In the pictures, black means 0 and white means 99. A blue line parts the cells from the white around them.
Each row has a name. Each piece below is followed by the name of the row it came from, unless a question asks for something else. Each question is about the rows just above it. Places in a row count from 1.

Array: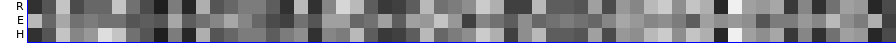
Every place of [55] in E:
36 46 50 52 59
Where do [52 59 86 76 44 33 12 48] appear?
H
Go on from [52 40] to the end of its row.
[29 25 44 33 62 62 40 44 62 36 62 59 76 59 25 52 44 36 55 40 44 48 44 40
 52 65 59 52 55 48 36 62 55 59 55 33 48 48 59 52 72 55 48 68 25]
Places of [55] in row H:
20 32 36 44 47 53
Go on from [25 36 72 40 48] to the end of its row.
[55 79 68 25 55 72 36 36 33 62 29 59 55 72 79 55 76 68 15 93 62 55 65 22
 52 19 44 62 59 15 29]
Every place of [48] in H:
11 16 17 19 23 31

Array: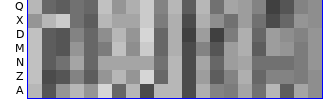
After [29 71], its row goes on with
[71 29 68 51 48 64 44 71 36 64 55]
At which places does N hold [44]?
3 10 17 18 19
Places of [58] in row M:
4 19 21
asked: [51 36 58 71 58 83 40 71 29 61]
Z
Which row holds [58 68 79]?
Q
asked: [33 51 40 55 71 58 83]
D
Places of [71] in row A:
1 4 8 10 11 18

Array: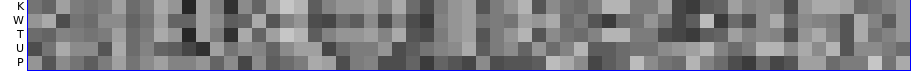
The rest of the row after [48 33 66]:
[51 36 58]
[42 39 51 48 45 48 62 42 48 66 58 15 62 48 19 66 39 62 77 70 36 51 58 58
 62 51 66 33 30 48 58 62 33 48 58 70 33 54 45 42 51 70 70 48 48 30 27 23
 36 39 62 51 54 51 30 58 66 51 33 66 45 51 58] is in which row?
T
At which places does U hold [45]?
2 15 29 44 45
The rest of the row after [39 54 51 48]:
[33 66 51 36 58]
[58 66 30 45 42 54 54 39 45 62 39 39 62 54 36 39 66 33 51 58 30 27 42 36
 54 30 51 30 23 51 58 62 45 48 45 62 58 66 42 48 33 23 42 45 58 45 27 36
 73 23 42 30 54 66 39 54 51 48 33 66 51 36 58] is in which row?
W
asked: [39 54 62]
U
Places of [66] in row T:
10 16 27 57 60

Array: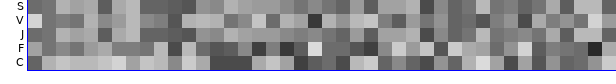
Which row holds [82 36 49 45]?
F
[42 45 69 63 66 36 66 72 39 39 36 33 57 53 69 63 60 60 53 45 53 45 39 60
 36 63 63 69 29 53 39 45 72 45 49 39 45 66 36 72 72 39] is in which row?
S
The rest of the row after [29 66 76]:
[63 25 36 42 29 72 79 39 53 39 29 57 39 69 85 63 29 63 33 57 39 42 57 79]

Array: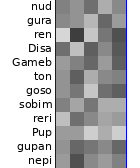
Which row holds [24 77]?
ren
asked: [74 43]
reri
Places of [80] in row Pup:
3 5
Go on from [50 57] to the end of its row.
[43 67 53]
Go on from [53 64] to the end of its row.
[60]

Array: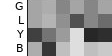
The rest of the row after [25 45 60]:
[86 15 18]
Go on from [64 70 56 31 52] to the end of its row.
[42]
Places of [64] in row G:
1 4 6
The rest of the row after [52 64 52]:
[64]

